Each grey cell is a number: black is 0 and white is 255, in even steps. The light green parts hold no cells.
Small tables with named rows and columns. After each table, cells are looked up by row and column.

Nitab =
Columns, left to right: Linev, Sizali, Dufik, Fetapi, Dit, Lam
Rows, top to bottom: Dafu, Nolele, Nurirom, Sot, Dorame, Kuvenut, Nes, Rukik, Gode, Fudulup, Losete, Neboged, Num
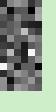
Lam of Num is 97
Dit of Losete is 94
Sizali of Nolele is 13
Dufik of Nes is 95
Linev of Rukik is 89
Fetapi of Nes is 24

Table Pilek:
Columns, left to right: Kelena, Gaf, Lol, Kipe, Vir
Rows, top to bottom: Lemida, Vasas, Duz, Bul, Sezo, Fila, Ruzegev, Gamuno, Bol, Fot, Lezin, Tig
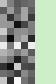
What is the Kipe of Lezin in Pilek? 137
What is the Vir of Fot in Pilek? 68
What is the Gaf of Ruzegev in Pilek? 120
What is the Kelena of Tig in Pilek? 198
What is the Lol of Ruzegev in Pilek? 241
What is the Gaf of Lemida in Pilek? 127
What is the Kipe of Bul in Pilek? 70
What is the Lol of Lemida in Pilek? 89
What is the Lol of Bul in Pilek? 19

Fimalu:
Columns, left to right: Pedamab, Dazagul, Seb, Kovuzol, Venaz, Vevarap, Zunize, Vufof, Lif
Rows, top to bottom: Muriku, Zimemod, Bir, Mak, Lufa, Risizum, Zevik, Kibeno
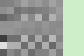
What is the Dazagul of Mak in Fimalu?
146
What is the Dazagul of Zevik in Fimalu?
177
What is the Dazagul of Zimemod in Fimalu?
152
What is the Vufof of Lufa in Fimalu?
138
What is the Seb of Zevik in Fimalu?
175
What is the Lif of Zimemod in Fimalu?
156
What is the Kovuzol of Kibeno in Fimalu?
156
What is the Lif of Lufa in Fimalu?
143
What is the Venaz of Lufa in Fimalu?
141
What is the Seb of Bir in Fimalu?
125
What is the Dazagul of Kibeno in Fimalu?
136
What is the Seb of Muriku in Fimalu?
141
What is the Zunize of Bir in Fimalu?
123
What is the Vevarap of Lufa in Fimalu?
135
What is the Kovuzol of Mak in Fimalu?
145
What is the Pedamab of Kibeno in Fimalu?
92
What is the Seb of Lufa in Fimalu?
143
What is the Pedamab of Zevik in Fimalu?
223
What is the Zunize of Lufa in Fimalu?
145
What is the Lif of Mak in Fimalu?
138

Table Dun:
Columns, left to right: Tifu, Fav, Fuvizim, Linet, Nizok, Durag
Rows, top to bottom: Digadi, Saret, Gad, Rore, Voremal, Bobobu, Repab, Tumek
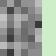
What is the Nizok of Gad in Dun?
124
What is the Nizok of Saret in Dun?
136
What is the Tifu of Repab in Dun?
188
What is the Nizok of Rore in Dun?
124
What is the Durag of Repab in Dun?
136
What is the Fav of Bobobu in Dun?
61
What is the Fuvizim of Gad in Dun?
180
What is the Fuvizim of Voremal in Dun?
143
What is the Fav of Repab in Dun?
145
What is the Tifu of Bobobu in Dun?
130
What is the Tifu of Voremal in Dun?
149
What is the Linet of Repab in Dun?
151
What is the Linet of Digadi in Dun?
145
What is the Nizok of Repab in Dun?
125
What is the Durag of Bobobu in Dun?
184
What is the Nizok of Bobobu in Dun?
94
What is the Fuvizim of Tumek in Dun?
162
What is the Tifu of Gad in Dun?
195
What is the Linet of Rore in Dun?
115
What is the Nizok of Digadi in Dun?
147

